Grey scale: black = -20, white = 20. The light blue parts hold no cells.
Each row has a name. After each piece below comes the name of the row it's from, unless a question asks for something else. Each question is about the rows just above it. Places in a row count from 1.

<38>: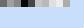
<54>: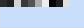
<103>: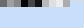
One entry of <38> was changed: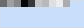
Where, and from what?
5, [-9]
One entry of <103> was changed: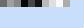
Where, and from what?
9, [17]
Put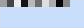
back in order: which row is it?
<103>
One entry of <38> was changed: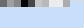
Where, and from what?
8, [15]
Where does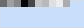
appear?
<38>
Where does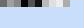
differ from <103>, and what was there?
5, [-9]
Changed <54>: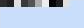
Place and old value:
3, [13]

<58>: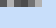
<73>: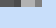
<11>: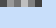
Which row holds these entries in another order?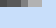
<73>
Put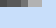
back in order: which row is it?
<58>
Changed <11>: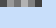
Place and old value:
4, [10]

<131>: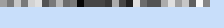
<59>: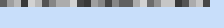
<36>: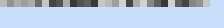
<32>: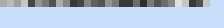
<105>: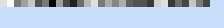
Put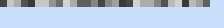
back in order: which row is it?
<59>
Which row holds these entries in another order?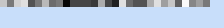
<131>
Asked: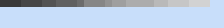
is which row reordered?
<59>
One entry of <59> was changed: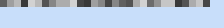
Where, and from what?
19, [-5]

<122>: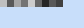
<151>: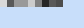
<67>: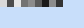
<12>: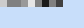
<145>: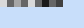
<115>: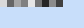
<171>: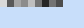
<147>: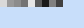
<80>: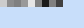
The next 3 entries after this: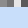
[-16   0 -10]
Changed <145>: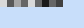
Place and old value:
2, [-4]
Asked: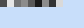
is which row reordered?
<67>

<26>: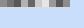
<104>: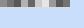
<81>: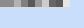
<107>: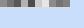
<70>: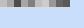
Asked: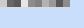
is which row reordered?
<81>
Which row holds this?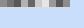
<26>
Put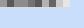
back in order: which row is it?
<26>
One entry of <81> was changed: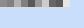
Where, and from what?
2, [2]
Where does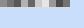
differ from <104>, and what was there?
9, [-6]
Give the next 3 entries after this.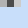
[16  2 -2]
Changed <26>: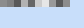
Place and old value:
2, [-2]

